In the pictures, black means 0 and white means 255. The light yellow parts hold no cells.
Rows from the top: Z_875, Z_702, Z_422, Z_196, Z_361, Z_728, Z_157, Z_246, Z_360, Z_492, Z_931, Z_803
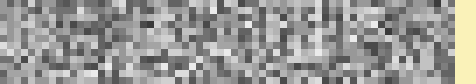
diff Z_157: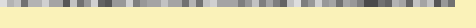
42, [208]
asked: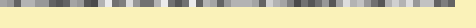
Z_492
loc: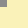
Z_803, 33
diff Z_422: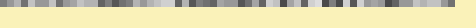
52, [164]

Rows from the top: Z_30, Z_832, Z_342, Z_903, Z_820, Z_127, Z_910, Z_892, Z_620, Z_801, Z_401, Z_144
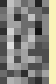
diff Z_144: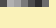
3, [136]
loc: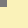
Z_342, 0
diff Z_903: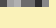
2, [162]
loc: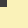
Z_801, 0
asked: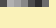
Z_144
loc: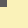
Z_910, 6
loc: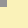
Z_910, 4

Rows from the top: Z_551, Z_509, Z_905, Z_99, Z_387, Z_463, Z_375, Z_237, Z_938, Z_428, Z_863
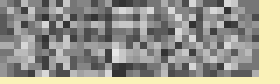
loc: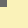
Z_938, 12
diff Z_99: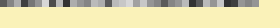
18, [199]
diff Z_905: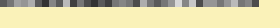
2, [149]
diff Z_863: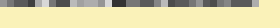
19, [133]
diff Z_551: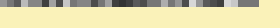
30, [90]

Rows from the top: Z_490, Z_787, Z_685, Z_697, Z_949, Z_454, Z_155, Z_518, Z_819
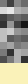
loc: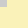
Z_949, 1
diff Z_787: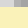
1, [230]

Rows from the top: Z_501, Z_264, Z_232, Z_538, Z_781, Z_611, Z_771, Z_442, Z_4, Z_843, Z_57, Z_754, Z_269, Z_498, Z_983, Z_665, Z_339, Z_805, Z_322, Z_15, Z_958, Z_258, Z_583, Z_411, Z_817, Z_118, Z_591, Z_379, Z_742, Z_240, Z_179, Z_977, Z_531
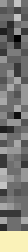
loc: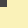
Z_264, 2
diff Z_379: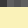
1, [110]
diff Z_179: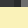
2, [56]
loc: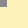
Z_339, 0
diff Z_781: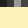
3, [56]
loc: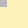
Z_817, 0
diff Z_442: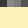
1, [124]

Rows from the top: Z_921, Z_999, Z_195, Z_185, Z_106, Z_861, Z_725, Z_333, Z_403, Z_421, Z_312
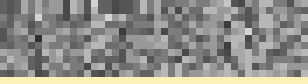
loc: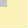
Z_921, 32
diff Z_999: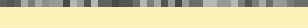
43, [97]
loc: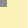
Z_999, 6

